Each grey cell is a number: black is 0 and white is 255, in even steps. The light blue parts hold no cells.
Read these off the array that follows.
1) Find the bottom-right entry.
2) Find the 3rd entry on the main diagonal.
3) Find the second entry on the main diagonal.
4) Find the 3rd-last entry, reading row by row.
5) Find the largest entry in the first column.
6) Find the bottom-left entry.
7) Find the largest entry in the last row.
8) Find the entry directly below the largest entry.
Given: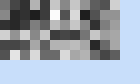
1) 94
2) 60
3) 40
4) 106
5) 208
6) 82
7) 228
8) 188

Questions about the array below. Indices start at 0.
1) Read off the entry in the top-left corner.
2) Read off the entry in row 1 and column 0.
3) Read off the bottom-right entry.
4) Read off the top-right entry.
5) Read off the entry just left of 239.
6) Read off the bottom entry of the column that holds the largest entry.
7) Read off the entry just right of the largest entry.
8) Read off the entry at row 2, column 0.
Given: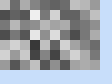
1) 192
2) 77
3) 163
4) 154
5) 86
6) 192
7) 120
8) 120

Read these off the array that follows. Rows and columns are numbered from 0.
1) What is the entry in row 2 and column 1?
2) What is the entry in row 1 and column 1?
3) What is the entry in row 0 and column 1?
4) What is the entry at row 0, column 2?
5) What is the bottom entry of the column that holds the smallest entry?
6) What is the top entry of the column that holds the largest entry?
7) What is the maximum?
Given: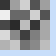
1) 42
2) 104
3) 159
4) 208
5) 198
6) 53
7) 238

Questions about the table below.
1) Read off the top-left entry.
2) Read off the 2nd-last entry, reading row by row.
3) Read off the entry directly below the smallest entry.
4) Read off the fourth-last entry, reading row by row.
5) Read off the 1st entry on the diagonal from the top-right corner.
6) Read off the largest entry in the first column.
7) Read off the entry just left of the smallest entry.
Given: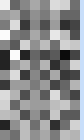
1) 240
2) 189
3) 102
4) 168
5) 111
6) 251
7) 90
